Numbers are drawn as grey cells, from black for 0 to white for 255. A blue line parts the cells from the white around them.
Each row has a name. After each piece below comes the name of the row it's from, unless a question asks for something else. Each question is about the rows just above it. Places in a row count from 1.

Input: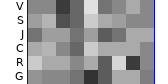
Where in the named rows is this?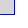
R, 7
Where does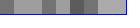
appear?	J
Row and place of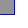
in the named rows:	G, 1
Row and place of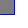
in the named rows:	G, 9
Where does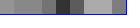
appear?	G
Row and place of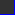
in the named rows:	G, 5
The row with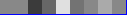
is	V

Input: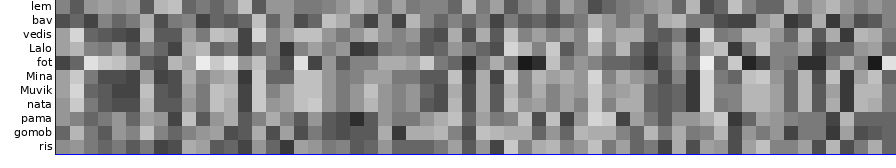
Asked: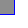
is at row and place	ris, 1
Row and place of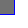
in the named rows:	Lalo, 15

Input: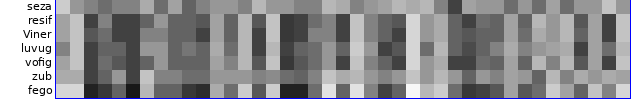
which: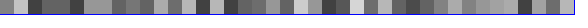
luvug
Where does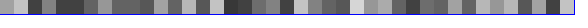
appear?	resif
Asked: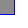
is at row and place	zub, 16
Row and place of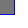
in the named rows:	luvug, 10
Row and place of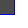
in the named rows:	luvug, 30
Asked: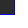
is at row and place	fego, 11

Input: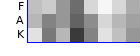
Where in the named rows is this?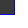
K, 4
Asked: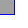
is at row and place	A, 8
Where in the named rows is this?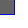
A, 4
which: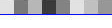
K
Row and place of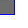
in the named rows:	F, 4
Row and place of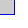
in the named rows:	F, 2

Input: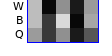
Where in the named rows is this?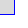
B, 3
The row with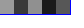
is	Q
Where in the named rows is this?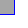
B, 5

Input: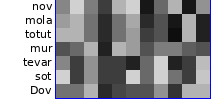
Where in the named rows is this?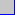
sot, 11
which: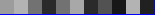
mola
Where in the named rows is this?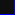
totut, 9
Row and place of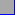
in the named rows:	mola, 6
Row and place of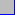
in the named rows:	tevar, 11
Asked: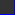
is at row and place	Dov, 9
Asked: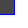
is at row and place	Dov, 5

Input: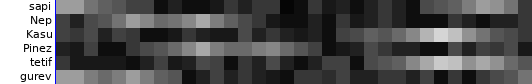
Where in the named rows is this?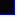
sapi, 17
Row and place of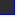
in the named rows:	gurev, 20

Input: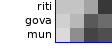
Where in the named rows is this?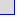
mun, 1
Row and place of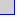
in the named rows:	gova, 1

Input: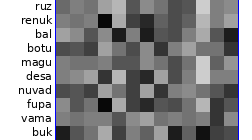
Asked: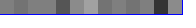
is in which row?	vama
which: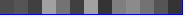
nuvad
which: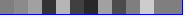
desa
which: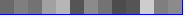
ruz
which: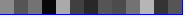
fupa
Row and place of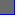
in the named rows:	ruz, 1
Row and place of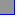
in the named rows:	magu, 13

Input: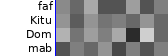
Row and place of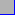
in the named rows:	Dom, 1
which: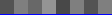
mab
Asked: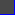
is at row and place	mab, 5
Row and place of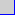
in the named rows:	Dom, 7
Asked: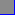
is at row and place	faf, 1
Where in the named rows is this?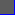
Kitu, 2

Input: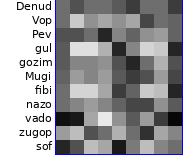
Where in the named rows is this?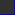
zugop, 7
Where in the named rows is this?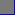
sof, 6

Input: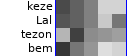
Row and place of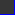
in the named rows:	bem, 1
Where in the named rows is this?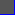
Lal, 1
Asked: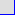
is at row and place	bem, 4
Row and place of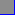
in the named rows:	tezon, 3
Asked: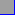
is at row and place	tezon, 5
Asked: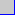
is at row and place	Lal, 4

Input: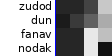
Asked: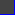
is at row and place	zudod, 3
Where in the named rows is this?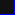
nodak, 4

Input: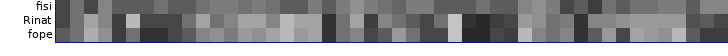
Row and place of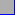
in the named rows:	fope, 3
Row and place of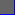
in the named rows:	fisi, 25
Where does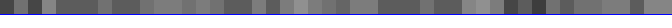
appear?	fisi
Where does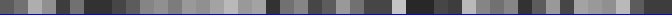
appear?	fope
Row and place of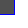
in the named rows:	Rinat, 46

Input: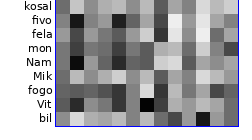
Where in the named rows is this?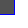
fogo, 4
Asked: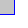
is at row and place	kosal, 2

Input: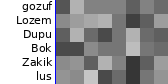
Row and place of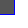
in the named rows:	gozuf, 1
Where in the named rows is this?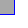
Lozem, 3

